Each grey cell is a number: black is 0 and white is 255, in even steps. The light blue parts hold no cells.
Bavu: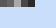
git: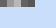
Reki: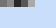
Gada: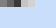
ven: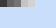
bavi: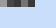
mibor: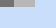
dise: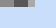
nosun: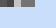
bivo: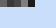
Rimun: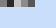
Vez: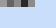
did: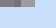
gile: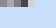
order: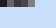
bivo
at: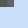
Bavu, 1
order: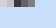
Gada

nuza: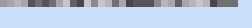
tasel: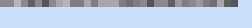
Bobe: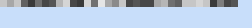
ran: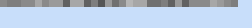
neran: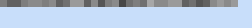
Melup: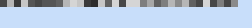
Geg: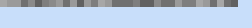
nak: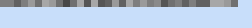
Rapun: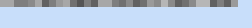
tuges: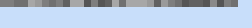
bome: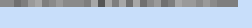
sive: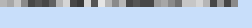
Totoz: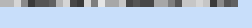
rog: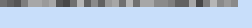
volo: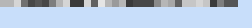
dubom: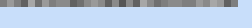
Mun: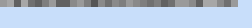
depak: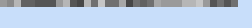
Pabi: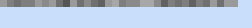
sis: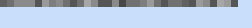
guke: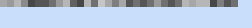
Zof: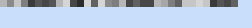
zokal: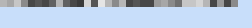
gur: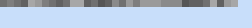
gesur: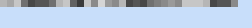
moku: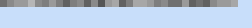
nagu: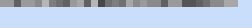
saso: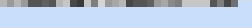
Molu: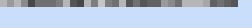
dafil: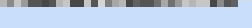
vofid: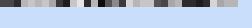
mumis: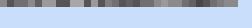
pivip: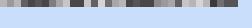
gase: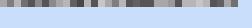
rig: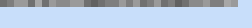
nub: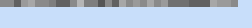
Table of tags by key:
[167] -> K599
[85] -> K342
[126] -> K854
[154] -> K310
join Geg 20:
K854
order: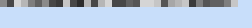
Zof
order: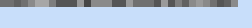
mumis
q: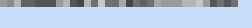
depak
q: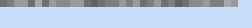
rig

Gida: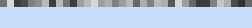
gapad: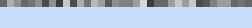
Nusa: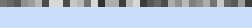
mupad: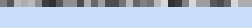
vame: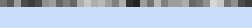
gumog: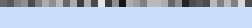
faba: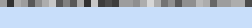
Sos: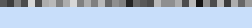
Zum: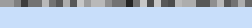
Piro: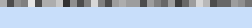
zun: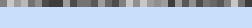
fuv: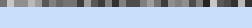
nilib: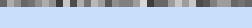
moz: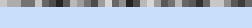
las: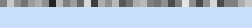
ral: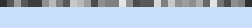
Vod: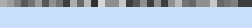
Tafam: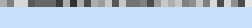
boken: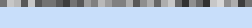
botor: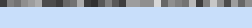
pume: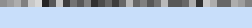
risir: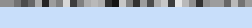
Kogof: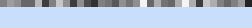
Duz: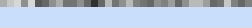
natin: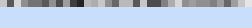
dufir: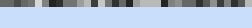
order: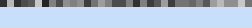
fuv
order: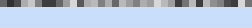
Gida
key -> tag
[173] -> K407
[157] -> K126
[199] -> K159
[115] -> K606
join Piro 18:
K407
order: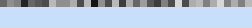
Sos
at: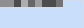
mupad, 10

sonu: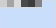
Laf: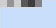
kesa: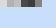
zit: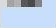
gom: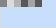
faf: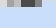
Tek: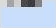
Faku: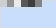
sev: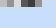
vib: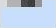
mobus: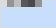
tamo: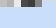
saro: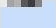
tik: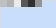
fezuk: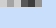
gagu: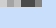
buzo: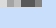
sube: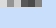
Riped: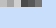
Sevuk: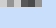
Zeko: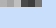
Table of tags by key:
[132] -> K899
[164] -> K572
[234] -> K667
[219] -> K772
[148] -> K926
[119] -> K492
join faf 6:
K899
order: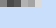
zit

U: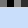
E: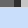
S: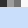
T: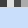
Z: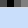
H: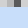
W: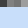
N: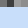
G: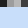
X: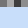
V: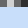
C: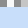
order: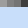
W
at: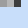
G, 2
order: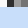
S
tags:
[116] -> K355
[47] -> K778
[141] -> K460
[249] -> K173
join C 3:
K460
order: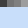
W
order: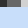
V
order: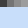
N

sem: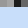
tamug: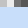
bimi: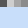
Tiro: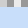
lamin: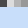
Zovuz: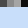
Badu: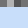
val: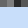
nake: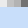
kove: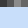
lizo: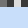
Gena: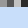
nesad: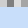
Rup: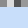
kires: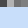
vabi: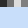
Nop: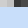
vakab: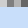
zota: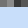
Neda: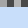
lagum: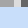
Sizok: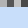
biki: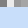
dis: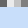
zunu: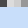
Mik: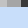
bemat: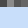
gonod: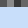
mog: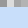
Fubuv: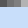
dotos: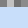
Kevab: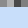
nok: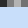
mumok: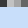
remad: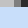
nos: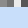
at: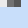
tamug, 2
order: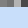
kires

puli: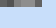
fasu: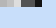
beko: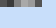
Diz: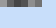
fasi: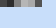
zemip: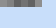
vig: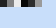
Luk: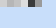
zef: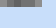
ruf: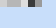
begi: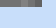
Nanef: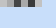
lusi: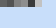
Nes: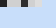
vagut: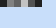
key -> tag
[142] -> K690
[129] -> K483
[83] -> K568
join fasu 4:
K568
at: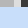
ruf, 2
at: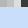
Luk, 2

